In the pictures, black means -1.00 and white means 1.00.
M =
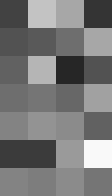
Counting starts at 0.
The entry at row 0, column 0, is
-0.48
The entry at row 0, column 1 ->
0.53
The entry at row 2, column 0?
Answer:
-0.24
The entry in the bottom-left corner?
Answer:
0.03
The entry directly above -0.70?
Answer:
-0.14
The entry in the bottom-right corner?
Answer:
-0.08
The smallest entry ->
-0.70

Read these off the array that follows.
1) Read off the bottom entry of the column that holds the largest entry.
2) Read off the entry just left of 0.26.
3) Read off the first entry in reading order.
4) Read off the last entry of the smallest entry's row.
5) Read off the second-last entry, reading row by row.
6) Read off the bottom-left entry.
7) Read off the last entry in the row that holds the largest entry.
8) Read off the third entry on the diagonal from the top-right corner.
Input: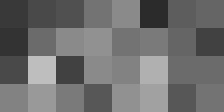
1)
0.20
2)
0.14
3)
-0.55
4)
-0.21
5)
-0.32
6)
0.02
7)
-0.16
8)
0.38

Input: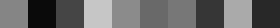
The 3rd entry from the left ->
-0.46
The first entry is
0.04
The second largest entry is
0.33

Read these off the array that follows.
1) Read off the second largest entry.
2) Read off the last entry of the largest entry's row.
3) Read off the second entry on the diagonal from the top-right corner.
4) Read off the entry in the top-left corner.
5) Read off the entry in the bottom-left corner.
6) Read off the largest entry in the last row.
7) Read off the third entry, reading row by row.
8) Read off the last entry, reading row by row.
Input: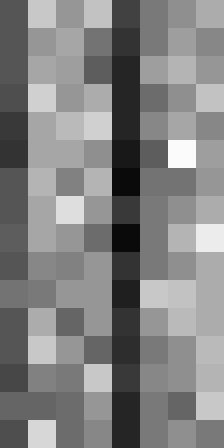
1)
0.85
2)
0.24
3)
0.24
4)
-0.33
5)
-0.39
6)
0.69
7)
0.18
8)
-0.05

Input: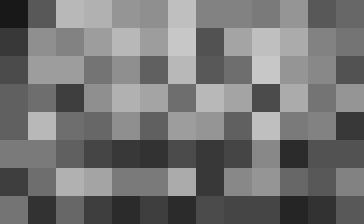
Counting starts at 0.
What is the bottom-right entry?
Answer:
-0.31
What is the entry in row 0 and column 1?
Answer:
-0.31
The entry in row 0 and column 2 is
0.44
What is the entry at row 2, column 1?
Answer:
0.23
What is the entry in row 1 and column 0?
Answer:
-0.56
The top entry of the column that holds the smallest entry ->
-0.81
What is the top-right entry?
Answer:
-0.19
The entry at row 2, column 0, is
-0.41
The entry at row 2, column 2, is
0.23
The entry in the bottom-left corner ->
-0.09
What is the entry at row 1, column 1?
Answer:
0.12
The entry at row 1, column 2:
0.02

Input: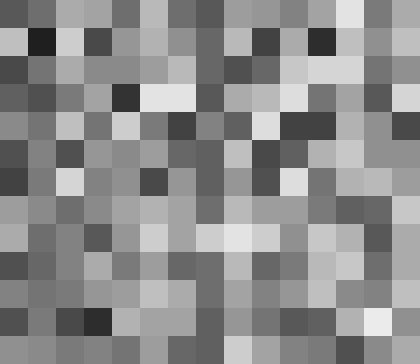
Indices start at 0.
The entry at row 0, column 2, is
0.34
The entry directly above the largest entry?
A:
0.02
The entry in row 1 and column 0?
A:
0.50
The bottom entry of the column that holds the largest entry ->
0.08
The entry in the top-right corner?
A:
0.34
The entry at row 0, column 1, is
-0.14
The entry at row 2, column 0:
-0.43
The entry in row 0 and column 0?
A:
-0.31
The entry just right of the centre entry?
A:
0.18
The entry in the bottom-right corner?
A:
0.34
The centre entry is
-0.25
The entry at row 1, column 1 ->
-0.76
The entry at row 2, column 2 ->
0.34
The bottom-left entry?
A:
0.13
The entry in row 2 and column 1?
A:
-0.09
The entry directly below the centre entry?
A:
-0.14
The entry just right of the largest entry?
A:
0.13
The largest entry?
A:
0.84
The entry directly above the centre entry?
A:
-0.25

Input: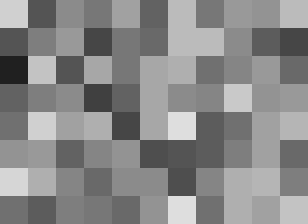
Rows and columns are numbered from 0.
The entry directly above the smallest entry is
-0.34
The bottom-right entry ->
0.53
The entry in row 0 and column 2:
0.09
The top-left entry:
0.63
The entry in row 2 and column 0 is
-0.75
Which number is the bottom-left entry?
-0.12
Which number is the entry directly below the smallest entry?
-0.23
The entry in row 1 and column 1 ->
-0.01
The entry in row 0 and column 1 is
-0.34
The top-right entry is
0.47
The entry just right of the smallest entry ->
0.53
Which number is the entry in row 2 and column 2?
-0.34

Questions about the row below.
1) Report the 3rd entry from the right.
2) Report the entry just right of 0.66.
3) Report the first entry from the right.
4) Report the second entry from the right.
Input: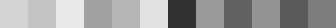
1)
0.15
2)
0.54
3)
-0.02
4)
-0.30

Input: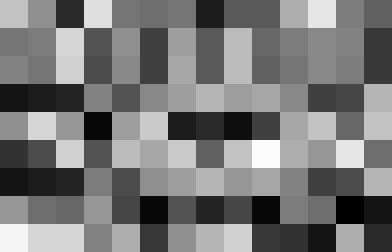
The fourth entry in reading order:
0.74
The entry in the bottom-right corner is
-0.67
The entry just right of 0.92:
0.68
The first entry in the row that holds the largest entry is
-0.61
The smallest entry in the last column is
-0.84
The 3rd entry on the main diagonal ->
0.63
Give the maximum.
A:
0.98
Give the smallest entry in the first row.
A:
-0.78
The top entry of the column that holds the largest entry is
-0.30
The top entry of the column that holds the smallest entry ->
-0.03
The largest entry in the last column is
0.52
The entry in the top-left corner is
0.52
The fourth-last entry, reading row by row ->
-0.61
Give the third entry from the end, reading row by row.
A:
-0.84
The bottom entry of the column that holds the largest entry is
-0.56
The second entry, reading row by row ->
0.12
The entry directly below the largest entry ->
0.30
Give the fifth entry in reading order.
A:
-0.08
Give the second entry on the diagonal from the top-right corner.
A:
0.02
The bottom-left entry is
0.92
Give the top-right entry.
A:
-0.24
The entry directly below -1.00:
0.36
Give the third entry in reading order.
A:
-0.67
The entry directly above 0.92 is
0.18
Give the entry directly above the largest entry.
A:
-0.50
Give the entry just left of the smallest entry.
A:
-0.14

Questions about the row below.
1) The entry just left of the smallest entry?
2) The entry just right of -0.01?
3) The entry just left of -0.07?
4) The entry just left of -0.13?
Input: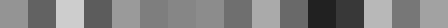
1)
-0.18
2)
0.05
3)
0.44
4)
0.10

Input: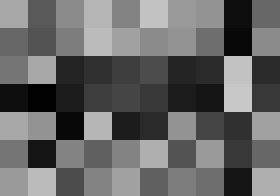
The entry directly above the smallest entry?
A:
0.32
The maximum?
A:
0.57
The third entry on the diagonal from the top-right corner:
-0.67
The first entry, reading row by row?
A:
0.32
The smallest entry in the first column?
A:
-0.89
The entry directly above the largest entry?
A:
0.52
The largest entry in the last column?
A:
0.37
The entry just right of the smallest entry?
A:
-0.78
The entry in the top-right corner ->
-0.19
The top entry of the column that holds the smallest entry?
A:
-0.30
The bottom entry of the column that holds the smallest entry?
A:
0.47
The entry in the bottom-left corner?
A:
0.21
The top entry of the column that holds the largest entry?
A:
-0.89
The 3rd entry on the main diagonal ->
-0.72
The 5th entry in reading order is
0.03
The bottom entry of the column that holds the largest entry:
-0.84
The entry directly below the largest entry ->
-0.62
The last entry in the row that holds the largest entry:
-0.56

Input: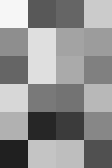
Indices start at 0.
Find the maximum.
0.93
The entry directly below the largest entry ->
0.11
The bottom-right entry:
-0.37
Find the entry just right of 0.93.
-0.31
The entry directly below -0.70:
0.54
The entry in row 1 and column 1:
0.75
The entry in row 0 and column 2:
-0.21

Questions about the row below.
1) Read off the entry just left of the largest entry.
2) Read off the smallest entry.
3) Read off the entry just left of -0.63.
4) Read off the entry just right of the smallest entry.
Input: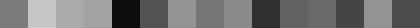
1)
-0.03
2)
-0.90
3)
0.09
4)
-0.36

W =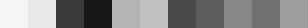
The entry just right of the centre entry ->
-0.43
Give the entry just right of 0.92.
0.82
